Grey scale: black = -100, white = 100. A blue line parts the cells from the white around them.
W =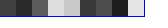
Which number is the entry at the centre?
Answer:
58
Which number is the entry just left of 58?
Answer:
74
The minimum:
-78

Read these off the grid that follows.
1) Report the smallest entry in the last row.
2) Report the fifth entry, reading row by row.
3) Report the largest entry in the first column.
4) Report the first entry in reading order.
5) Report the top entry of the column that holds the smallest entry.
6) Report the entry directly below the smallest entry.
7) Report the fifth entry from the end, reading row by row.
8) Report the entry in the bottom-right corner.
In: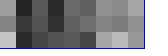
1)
-67
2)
-18
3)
53
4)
24
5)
-72
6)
-56
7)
-30
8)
19

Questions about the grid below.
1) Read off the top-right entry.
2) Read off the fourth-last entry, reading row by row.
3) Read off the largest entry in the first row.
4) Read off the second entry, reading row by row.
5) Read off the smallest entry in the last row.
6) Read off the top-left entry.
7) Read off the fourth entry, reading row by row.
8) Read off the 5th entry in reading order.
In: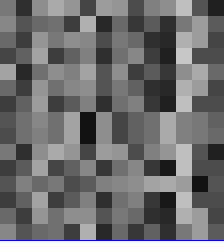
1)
-75
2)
-63
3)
50
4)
-63
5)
-69
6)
-6
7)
33
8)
17

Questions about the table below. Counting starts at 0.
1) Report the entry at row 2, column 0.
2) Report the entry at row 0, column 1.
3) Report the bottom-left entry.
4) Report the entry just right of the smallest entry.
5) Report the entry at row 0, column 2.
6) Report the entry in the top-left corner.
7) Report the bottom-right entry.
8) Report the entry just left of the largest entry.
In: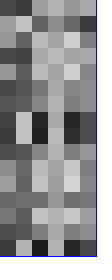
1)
17
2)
-54
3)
-54
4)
39
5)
23
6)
-43
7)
-43
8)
23

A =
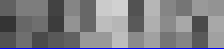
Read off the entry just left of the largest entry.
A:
59
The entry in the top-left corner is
-24
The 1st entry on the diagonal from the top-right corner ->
15
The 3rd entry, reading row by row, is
-2
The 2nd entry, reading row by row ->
-2
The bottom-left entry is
-36
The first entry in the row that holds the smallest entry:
-59
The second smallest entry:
-53
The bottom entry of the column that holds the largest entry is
48
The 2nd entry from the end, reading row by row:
-30
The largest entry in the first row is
64
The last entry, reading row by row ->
26
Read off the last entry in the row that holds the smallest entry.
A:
32
